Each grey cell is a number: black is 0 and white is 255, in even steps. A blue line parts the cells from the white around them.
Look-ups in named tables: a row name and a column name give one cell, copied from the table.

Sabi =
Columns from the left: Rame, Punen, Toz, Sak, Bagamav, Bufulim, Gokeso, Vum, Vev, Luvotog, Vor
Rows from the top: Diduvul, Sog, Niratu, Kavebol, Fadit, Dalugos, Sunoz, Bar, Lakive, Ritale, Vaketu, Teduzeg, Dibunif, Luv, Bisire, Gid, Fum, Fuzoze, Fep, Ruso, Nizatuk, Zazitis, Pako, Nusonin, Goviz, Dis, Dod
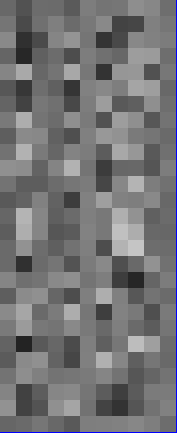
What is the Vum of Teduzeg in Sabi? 135
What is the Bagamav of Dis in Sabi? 165
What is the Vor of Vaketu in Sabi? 125
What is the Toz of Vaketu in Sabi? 99
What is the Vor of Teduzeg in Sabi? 113
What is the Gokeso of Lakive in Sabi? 152
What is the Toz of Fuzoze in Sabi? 116
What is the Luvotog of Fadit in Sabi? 81
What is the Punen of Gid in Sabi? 146
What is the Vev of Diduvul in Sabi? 142
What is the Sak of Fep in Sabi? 102

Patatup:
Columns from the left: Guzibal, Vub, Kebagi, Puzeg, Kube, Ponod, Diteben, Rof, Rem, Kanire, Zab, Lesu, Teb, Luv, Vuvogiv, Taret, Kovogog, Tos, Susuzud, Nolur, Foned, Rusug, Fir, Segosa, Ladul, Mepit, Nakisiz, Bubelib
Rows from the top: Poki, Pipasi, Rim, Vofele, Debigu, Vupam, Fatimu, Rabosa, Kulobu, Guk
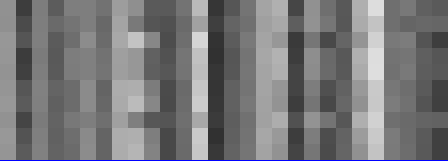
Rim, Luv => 51
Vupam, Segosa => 201
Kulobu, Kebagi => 127
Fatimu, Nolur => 117
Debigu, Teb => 189
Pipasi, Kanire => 85
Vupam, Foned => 80
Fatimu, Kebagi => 128
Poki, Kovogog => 164
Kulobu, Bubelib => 64
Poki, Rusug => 88

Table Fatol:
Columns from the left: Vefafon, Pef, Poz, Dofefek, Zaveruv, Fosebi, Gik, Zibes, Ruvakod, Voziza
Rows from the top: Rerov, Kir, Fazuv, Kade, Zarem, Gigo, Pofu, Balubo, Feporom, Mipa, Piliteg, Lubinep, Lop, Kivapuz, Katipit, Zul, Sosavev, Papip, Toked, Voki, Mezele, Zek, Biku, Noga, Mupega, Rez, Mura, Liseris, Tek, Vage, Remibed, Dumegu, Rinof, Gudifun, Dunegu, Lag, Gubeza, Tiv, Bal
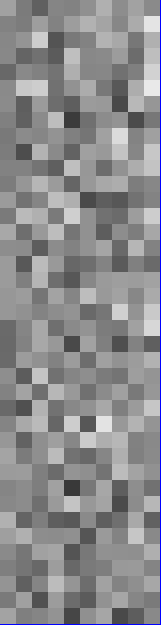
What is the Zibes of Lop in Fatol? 87
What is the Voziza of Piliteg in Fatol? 195
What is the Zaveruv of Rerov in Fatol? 130
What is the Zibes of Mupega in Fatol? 160
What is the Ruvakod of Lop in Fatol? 114
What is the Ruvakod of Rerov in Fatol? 162
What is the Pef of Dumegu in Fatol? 140

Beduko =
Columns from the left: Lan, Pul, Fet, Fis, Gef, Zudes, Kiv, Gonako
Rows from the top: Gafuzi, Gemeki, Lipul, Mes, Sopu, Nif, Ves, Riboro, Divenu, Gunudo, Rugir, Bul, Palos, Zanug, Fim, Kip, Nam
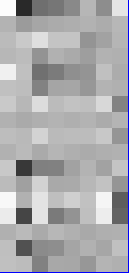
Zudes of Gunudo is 171
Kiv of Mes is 178
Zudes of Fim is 169
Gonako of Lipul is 181
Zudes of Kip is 177
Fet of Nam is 129
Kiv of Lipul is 162
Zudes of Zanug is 191
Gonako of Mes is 176
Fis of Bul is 169
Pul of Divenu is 185
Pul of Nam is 188
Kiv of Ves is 216
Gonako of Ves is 131
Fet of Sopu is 112
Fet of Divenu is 211
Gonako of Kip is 192
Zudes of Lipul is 148
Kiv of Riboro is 171

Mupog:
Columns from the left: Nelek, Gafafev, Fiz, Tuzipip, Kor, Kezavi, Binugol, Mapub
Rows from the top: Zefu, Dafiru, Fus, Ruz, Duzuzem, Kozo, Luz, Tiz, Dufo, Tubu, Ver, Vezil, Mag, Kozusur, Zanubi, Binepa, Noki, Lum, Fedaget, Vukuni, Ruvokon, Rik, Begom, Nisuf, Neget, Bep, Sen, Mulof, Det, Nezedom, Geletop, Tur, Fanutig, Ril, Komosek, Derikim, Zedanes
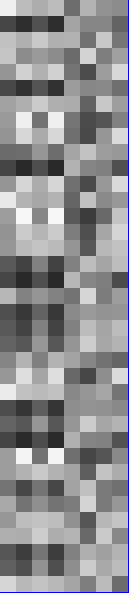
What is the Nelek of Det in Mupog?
157
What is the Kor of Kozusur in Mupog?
89
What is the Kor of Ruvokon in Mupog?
129
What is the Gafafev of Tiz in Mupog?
239
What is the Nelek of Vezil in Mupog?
149
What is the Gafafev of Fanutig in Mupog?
189
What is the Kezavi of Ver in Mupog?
133
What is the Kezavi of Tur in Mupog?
212

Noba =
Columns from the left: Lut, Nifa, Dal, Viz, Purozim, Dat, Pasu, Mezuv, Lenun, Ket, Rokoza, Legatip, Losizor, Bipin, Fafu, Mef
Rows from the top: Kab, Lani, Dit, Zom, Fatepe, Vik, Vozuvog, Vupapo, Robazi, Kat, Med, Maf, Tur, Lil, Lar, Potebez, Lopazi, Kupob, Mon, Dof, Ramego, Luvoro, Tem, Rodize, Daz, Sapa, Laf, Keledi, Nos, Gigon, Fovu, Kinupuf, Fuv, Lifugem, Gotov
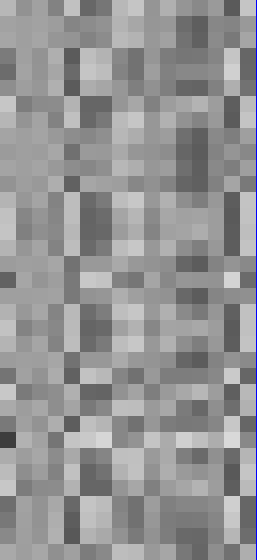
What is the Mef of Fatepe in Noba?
103
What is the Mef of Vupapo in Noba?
196
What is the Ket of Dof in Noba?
153
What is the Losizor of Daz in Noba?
183
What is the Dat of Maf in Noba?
166
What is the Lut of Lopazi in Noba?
156
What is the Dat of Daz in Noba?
102
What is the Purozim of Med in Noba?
141
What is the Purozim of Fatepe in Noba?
106
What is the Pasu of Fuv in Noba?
181
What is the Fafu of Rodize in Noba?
202

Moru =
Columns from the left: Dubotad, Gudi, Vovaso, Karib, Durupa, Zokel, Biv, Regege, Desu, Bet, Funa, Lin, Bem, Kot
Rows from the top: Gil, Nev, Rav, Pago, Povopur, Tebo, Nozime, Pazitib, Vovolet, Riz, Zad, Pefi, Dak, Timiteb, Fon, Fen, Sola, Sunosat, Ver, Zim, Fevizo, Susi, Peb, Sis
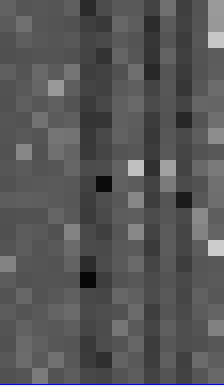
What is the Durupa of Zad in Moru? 102
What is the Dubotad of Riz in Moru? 82
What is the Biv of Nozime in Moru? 72
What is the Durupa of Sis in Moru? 93
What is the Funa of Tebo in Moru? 87
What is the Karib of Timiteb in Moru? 101
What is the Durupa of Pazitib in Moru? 95

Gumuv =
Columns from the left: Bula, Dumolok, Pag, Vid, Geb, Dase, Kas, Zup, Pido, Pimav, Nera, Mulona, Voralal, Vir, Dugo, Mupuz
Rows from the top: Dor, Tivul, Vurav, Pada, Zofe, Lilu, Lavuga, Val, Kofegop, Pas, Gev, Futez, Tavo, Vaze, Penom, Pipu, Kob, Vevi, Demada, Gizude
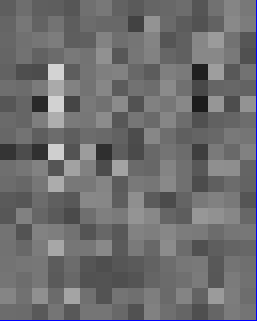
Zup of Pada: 87
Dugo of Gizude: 123
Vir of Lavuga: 150
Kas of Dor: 120
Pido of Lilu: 114
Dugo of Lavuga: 77
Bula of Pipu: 114
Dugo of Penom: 118
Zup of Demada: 116
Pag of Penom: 130
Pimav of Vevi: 101
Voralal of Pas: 62
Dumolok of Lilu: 108
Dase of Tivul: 108

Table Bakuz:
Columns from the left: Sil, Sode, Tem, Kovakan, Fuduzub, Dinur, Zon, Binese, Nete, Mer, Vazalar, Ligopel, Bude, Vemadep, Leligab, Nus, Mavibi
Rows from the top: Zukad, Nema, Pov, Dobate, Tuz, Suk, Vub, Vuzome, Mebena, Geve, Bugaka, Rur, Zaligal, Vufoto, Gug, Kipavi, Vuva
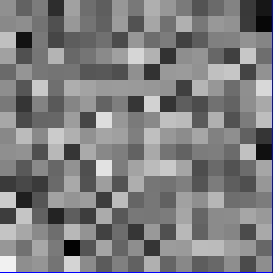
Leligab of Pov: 130
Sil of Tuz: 106
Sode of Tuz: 149
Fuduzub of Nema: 152
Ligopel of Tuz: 155
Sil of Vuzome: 167

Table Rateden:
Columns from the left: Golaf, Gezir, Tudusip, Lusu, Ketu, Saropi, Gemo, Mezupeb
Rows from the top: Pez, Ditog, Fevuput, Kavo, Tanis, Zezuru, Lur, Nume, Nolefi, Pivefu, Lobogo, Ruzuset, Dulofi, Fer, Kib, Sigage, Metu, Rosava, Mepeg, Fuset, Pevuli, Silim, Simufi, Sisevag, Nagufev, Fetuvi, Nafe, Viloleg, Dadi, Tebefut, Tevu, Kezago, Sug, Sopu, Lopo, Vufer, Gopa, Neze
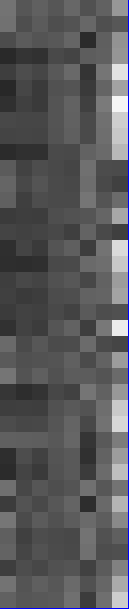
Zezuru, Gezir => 70
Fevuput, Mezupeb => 146
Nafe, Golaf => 76
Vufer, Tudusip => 71
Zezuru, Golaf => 40
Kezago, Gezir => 83
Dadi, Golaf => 46
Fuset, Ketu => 66
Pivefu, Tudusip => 48
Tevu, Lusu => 78
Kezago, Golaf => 60
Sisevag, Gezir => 83
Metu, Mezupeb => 200
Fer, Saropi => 85
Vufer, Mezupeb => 129

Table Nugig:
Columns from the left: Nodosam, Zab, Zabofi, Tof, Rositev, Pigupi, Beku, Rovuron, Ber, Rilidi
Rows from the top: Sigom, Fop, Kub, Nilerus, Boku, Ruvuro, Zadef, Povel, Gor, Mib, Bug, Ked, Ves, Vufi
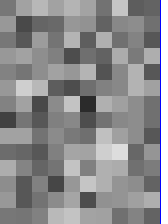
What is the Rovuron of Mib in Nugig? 221
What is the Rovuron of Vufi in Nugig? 112
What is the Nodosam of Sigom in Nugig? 119
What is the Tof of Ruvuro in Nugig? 93
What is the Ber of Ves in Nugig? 160
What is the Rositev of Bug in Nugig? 195
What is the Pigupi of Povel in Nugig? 77
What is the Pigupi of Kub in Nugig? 94

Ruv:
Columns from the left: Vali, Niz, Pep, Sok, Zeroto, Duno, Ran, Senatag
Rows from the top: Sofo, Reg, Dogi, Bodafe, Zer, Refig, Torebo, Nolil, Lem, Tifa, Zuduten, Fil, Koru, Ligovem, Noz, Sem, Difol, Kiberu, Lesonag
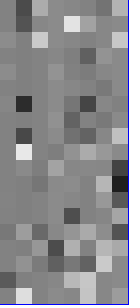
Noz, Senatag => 83
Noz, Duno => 170
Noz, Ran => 141
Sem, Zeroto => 176
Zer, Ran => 135
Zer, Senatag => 138
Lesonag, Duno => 196
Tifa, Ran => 152
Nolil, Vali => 130
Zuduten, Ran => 135
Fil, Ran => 182

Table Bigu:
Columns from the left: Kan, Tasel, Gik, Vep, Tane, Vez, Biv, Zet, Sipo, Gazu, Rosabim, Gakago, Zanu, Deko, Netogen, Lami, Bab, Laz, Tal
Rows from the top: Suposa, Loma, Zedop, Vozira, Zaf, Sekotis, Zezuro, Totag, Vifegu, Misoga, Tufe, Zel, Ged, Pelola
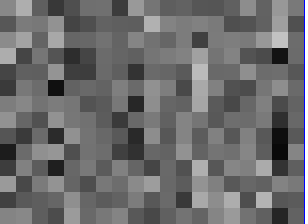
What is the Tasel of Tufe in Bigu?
129
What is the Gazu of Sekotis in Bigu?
145
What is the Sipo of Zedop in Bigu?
133
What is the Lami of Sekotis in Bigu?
76
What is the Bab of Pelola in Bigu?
96
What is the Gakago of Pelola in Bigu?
115
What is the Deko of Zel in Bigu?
128
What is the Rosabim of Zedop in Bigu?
102
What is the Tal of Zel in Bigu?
121
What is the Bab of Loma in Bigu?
97
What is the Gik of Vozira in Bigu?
118
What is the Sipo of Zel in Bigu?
138
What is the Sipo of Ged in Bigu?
124
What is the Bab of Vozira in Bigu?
75
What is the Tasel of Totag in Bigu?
102
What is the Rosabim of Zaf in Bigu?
102

